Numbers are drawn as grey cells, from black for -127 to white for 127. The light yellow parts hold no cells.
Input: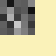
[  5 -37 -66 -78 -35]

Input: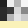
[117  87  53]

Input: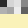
[  7 108]

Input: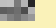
[-90 -50 -12]

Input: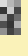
[24 75 42]

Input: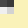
[-70 111]
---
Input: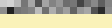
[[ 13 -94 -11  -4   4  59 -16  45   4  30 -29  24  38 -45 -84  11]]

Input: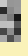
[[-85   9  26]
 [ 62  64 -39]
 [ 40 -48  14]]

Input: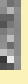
[[ 11  54  13]
 [-43  -8   7]
 [ 11  61   9]
 [ 64  39  10]
 [-51 -40  15]]

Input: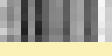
[[ 41   5  32 -78  10 -74 -28   4   7 -34  26  36 -33 -12 112  79]
 [ 52  15  41 -88  15 -87 -31   2   5 -40  29  41 -37  -8 107  81]
 [ 40  -1  23 -70   6 -62 -27   6   6 -31  23  33 -32 -16 114  75]]

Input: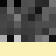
[[ -67  -18  -66  -46  -63 -108  -28  -33]
 [ -56  -61  -36  -64  -60  -51  -50  -52]
 [  45 -112   68  -78  -66  -16    0 -110]]

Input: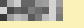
[[ 84 -55 -29 -38  -3 -18 -31  83   5]]

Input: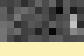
[[ -31  -68  -30  -20  -35  -75  -54  -81 -119  -39 -100  -74]
 [ -16  -21  -79  -63  -40  -48  -67  -31  -49  -39   67  -84]
 [ -13  -53  -75  -64  -43  -46  -56  -40  -36  -56  -52  -48]]

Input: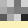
[[41 14 -3 -1]]
